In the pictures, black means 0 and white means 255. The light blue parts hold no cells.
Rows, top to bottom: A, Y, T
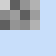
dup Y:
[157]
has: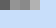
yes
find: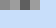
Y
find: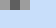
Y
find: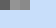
T
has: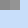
no
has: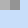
no

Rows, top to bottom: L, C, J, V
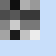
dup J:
[120]
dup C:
[56]
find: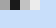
V

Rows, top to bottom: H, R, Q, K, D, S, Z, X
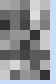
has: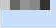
yes
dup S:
[90]

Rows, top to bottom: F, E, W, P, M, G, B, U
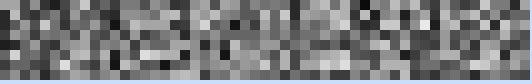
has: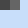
yes
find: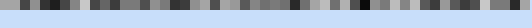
F
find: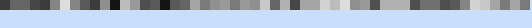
B
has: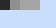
no
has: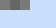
no
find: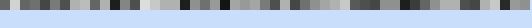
G

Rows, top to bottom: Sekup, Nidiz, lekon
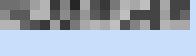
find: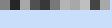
Sekup
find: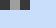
lekon
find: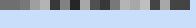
Sekup
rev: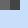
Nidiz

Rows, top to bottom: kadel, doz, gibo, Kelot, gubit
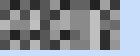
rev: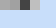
gibo
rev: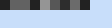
kadel
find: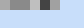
doz
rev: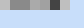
gibo
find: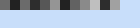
Kelot
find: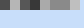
doz
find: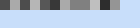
gubit

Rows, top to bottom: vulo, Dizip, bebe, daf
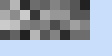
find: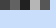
daf
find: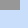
Dizip
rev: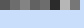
vulo
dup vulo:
[109]
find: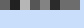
daf
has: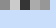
yes

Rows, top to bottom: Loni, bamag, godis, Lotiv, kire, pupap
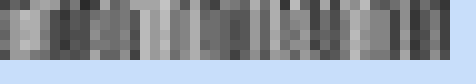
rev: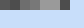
pupap
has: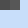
yes
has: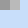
yes
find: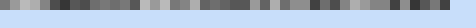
bamag
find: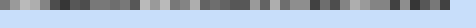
kire
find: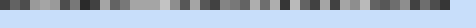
Loni

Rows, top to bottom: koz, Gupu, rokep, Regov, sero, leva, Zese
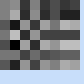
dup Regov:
[65]
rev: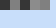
koz

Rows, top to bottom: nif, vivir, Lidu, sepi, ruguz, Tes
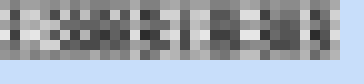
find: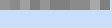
nif
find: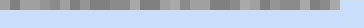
nif
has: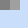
yes

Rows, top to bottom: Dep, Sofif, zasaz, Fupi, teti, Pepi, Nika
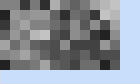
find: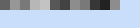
Fupi
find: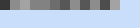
zasaz
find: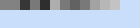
Dep
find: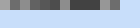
teti
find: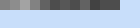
Pepi
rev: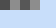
zasaz

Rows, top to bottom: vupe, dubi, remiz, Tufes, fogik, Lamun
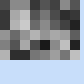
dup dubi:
[55]
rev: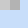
remiz
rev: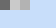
remiz
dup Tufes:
[148]

